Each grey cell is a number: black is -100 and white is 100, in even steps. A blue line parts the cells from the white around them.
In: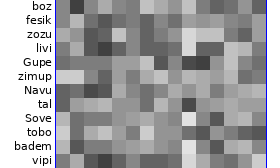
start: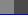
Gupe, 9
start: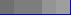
Sove, 2
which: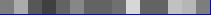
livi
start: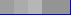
tal, 2
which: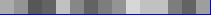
zozu
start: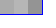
tal, 3
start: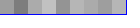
zimup, 5

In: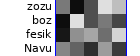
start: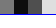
zozu, 1
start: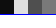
boz, 1
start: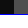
zozu, 2
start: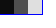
zozu, 2
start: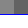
Navu, 1
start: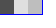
zozu, 3

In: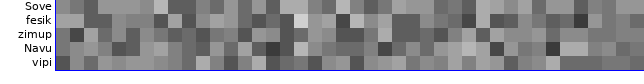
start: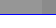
Sove, 4
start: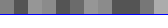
zimup, 13
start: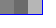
Sove, 19
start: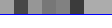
Navu, 31
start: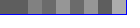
Sove, 9
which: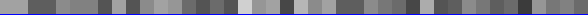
fesik

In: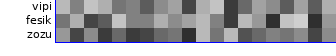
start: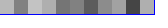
vipi, 1
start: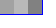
fesik, 10
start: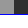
fesik, 15
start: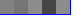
zozu, 16
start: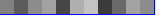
vipi, 6

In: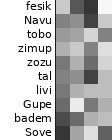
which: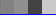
Navu
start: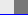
Gupe, 2
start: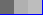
badem, 2

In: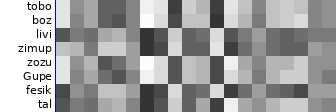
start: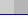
tobo, 10
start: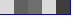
fesik, 9
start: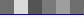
livi, 11

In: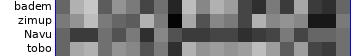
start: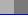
zimup, 7
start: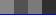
tobo, 6
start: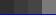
Navu, 14
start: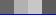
badem, 1
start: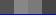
zimup, 11
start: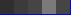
Navu, 14

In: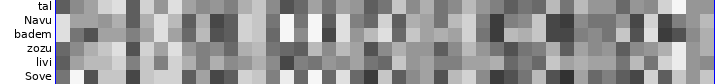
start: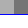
tal, 27
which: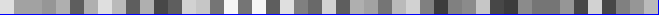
Navu
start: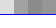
tal, 9
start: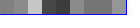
Navu, 33
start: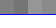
livi, 18
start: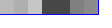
badem, 33

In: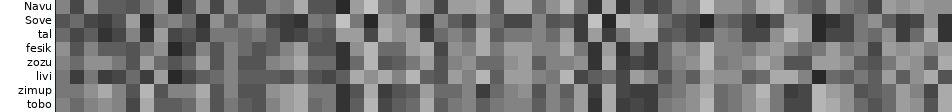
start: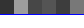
tal, 7
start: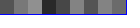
fesik, 6

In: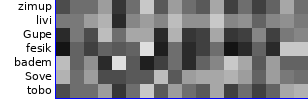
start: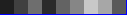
badem, 7
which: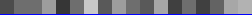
tobo
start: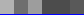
Sove, 1
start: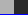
livi, 4
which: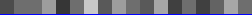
zimup
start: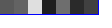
fesik, 5

